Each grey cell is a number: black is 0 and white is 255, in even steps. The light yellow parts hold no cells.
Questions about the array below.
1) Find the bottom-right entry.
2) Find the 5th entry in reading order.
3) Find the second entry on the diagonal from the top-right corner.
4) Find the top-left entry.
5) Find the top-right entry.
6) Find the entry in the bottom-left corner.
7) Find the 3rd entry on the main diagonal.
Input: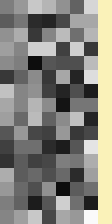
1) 250
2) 145
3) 167
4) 126
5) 214
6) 133
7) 56

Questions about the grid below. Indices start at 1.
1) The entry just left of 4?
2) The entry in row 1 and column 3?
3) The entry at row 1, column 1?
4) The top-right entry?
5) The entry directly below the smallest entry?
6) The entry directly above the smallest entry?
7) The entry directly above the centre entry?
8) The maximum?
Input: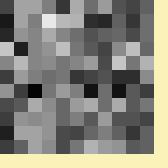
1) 61
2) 163
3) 68
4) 97
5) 171
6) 126
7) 133
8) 232

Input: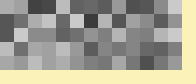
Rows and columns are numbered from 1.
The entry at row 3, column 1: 86
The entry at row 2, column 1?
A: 86
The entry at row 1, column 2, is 161
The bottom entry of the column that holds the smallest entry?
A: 127
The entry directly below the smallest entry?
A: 147
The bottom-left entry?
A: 167
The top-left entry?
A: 173
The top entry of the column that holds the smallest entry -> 104
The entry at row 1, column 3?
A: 66
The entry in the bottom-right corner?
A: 153
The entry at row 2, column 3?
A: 173
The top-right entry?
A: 202
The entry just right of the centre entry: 127

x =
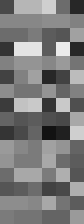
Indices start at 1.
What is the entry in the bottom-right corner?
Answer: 154
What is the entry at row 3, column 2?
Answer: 108
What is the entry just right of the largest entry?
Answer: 39
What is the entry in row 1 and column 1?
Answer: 73
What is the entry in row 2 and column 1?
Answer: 135
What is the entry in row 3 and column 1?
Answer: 108
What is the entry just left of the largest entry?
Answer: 92
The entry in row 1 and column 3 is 182
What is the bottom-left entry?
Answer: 123
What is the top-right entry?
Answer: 39
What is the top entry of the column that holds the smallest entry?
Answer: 207
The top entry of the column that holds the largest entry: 108
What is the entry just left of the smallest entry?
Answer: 100
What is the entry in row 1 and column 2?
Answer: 182
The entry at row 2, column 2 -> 135

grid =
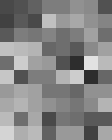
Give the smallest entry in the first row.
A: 73
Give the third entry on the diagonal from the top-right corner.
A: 125
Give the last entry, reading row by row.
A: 168
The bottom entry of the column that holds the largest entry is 65
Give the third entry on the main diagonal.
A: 118
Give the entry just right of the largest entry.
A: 186
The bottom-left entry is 212
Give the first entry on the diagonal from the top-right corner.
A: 81
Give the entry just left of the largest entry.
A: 45
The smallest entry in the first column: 65
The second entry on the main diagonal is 89
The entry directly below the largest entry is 45
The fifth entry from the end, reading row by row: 97
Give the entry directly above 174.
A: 110

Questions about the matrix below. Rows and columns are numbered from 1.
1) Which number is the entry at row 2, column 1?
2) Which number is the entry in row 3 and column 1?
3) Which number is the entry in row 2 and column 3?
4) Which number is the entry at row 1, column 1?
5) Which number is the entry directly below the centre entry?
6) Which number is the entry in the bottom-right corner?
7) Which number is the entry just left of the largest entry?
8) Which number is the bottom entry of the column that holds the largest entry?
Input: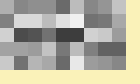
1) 128
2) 209
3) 217
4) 175
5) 120
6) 135
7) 224
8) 232
